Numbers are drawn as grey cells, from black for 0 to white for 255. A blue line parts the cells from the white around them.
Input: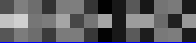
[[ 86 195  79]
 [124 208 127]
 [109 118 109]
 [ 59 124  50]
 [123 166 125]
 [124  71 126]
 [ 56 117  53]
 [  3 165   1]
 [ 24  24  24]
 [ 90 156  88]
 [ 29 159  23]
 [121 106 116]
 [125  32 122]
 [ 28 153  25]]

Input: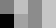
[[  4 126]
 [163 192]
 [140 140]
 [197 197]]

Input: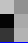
[[ 53   4 194]
 [179 170 145]]

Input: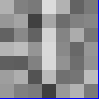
[[153 158  95 180  98 151 177]
 [128 174  93 189 137 164 128]
 [123  83 129 149  98  64 121]
 [ 63 186 216 217 211 166 220]
 [153 112 146 137 132 109 178]
 [179 117 110 104 172 129  99]
 [121 188 146 150 117 134 121]]

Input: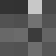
[[ 84 104  82  51]
 [ 82 107  79  50]
 [110  59 114 200]
 [ 86 100  83  71]]

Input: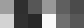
[[211 158]
 [ 49  47]
 [ 40  86]
 [249 152]
 [111  95]
 [ 87  75]]
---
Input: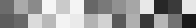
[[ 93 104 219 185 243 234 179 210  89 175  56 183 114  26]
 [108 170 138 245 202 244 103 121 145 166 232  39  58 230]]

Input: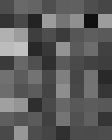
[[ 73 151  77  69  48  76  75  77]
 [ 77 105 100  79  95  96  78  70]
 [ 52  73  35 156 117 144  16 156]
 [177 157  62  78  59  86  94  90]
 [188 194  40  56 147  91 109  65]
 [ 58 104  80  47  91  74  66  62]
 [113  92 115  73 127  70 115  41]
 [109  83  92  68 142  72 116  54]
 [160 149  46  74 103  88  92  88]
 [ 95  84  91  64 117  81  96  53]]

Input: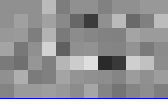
[[132 154 154 158 152 140 166 132 116 133 142 126]
 [144 144 144 186 125 144 144 129 144 144 152 152]
 [144 160 144 161 137 103  59 144 186 105 128 188]
 [152 154 126 179 122 140 134 130 129 164 155 155]
 [164 120 144 210  96 144 146 133 132 147 122 139]
 [122 112 150 128 182 204 222  42  57 207 193 141]
 [144 174 123 128 164 148 144 141 133 156 144 157]]

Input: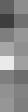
[[150 126]
 [ 97 141]
 [ 62 112]
 [126 151]
 [166 144]
 [234 160]
 [127 109]
 [145 130]]

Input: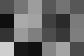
[[206  23  16 134 164  74]
 [ 81 118 157  88 115  87]
 [ 15 170 163  64  42 123]
 [ 51 155 127  77  56 126]]

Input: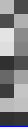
[[ 49  53]
 [188  74]
 [ 76 177]
 [228 138]
 [222 130]
 [ 48  77]
 [104 162]
 [ 60 197]
 [187 193]]
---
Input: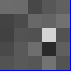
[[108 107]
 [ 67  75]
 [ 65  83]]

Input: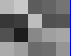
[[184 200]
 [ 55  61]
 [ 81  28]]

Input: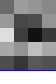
[[107 157]
 [153  71]
 [221  62]]

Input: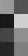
[[153  83]
 [ 25 207]
 [ 70 143]]

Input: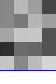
[[135 185]
 [135 121]
 [165 198]]

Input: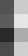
[[ 83 203]
 [ 93 229]
 [ 41 171]]

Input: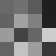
[[105 113]
 [ 98 162]
 [155  67]]

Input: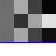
[[110 169]
 [112  50]
 [110 165]]
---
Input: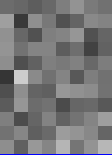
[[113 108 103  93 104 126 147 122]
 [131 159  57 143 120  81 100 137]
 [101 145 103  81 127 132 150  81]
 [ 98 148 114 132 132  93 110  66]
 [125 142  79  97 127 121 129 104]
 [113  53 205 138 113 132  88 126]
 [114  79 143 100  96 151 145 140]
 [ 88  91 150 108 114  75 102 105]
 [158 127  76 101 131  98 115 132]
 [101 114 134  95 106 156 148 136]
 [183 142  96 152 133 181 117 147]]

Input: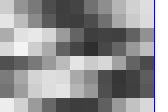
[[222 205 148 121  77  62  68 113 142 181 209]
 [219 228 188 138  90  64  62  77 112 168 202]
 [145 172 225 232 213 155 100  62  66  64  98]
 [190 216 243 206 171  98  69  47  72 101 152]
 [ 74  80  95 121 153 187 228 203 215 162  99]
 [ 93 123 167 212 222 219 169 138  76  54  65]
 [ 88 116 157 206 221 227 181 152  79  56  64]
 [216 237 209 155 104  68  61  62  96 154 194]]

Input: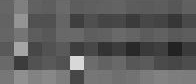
[[ 96 102 127  97  94 106  93  95  97  99  92  91  93  87]
 [ 73  99 148  81  81 101  63  79  69  71  59  71  68  55]
 [ 93 101 117  93  88 104 105  94  97 105 100  92  97  89]
 [ 58  89 165  71  82  90  62  72  51  60  41  58  63  34]
 [ 77 105  60  82  89  82 216 108  98 105  87  91  75  71]
 [124 119 143 130 135 124  71 118 117 111 114 123 129 125]]

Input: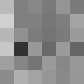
[[123 186 128 135 122 148]
 [164 208 128 128 119 126]
 [155 183 144 124 116 123]
 [101 199  50 152 106 154]
 [152 159 134 117 154 135]
 [150 139 175 163 150 138]]

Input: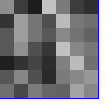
[[ 46 142  60  29 194 123  61]
 [111  52 158 117  79 187 120]
 [ 98  88 158 117  88 137 114]
 [119  88 144  80  54 192 135]
 [112  31  50  68  44 128 187]
 [151  86 134  80  41 123 136]
 [135 111  72 124 101  98 164]]

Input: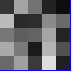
[[ 13  53 164 114  35]
 [105 187  42  45 138]
 [ 36 119  94  99 165]
 [ 81 170 121  26 181]
 [ 32 105 159  58 222]]
